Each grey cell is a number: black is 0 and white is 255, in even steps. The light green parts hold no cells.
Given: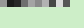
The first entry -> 151
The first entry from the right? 86
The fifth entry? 164

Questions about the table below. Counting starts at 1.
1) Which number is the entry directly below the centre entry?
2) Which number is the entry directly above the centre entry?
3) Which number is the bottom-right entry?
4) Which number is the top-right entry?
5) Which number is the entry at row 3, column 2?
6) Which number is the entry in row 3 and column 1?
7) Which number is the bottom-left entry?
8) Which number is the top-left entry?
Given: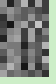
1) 34
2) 62
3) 49
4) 62
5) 133
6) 49
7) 163
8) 148

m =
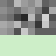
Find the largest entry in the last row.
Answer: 200
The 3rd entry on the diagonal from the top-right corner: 96
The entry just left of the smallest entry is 67
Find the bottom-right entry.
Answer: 96
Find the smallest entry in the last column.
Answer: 81
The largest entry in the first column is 169
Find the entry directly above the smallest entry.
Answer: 142
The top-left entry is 126
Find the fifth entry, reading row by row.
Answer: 142
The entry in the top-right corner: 110
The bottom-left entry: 156
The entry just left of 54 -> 126

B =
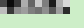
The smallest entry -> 11
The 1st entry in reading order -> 72
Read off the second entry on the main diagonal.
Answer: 56
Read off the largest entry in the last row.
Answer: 189
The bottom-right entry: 43
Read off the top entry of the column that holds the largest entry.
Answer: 216

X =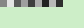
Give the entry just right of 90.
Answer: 159
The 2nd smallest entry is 46
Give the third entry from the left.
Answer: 90
